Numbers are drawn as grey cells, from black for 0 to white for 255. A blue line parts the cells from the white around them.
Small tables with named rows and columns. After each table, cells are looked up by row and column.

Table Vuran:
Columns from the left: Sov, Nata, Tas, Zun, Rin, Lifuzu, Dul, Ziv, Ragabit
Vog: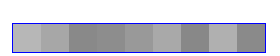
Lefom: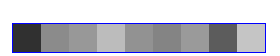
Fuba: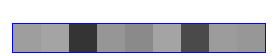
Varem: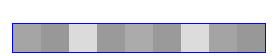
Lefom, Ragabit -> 197
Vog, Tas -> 137
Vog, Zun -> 141
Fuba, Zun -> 150
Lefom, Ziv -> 92
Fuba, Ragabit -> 151
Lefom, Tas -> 152
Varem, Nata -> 152
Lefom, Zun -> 188
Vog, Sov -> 183
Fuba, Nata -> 164

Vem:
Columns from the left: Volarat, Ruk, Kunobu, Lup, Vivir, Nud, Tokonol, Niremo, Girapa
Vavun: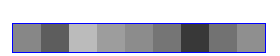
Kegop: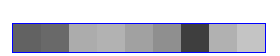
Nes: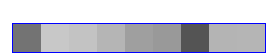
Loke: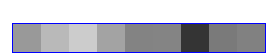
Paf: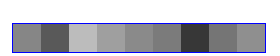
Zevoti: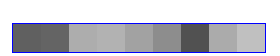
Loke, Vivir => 131
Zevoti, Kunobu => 173
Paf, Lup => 159
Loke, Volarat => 153
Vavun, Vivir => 140
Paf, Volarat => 134
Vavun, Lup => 157
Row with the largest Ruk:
Nes

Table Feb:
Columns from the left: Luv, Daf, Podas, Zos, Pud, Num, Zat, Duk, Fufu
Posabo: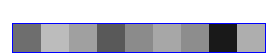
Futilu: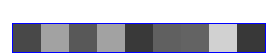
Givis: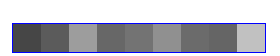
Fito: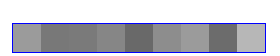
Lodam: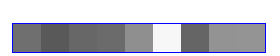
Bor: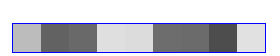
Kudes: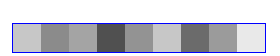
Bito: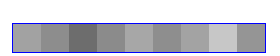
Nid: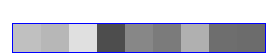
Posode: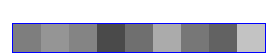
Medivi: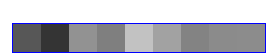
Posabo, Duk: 25
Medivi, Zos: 127
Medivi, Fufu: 140
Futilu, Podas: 88
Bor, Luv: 188
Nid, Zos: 77
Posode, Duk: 98
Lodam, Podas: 103
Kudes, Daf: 139
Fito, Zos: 134
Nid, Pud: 135
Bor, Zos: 223
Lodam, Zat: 101
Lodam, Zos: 107
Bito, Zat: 163
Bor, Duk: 77
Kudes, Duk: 155

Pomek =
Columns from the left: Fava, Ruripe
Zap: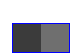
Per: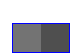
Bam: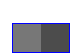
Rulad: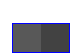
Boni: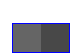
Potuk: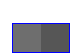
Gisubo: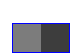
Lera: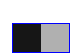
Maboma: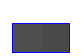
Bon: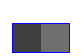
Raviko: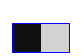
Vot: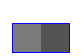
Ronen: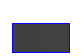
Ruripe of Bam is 76
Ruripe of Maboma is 74
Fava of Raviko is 16
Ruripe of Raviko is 210
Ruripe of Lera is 176
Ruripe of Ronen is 65
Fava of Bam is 119
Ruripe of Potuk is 86
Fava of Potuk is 110
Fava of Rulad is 88
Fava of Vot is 123
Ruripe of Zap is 111
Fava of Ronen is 63
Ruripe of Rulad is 66
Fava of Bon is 62
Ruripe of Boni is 72
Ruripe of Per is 79
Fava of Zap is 59
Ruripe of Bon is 111
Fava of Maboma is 79

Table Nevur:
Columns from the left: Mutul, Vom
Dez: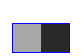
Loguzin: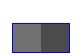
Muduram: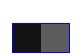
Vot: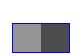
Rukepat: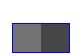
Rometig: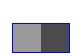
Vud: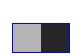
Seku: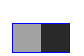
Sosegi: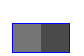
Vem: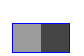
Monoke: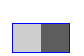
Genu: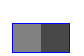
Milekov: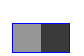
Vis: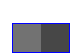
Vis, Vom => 71
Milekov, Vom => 58
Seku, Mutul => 163
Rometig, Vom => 75
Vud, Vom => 38
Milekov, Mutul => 150
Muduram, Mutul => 19
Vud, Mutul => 180
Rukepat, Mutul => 115
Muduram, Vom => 93
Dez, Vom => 41
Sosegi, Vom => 74

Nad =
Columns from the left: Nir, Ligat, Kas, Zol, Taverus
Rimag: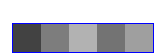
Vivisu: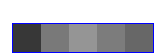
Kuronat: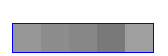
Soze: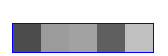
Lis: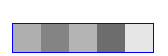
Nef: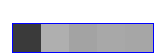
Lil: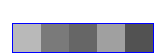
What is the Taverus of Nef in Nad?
166
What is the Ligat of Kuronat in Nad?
141
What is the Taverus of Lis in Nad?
230
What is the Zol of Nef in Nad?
168
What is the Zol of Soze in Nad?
95
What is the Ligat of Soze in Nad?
155
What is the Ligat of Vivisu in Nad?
121
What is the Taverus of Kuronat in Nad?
159
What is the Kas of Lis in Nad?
180
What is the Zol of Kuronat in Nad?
121
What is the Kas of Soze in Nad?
162
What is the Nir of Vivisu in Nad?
55
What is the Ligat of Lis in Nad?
132

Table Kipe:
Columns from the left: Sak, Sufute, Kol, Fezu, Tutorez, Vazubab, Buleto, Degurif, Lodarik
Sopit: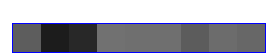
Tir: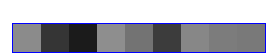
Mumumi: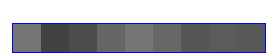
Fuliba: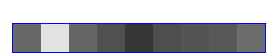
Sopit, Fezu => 113
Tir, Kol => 27
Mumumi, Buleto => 85
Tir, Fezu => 142
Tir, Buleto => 135
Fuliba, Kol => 102
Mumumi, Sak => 116
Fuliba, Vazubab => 78
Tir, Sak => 139
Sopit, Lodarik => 103
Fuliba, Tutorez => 55
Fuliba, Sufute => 226
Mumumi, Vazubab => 103
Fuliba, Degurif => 88

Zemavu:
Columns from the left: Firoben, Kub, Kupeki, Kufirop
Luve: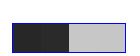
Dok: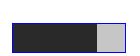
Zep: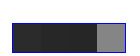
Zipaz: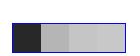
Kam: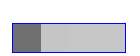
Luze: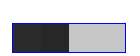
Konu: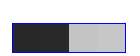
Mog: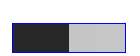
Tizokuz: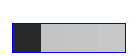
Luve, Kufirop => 198
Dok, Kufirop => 198
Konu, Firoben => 39
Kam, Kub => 197
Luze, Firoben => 43
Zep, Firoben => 43
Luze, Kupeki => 198
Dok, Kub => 41
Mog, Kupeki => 197
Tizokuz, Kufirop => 200
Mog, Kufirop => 198
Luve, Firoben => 39
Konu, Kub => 41
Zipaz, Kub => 181
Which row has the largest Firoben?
Kam

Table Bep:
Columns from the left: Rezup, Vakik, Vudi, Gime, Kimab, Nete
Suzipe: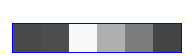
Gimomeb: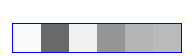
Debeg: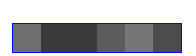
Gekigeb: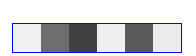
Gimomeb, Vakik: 105
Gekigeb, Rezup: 241
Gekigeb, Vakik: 110
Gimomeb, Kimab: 180
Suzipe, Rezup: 73
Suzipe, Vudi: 248
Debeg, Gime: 92
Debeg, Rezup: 110
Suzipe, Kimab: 124
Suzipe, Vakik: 77
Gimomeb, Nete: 186
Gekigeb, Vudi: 65
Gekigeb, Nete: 236
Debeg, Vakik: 58
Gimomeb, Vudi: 240
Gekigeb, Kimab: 90
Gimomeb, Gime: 149

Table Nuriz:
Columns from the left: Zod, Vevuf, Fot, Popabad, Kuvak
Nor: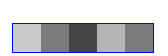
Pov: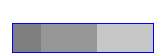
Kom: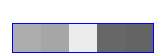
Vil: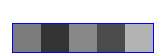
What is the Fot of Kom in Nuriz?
236
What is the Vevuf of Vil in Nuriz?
51
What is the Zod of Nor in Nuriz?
203
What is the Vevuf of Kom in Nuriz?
166
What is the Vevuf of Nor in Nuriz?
124
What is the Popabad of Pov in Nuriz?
198
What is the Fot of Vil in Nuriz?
135
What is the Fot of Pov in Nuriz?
150
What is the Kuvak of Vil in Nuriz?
179
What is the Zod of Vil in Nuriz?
123
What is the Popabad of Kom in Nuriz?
103
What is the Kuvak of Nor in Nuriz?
124
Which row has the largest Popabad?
Pov

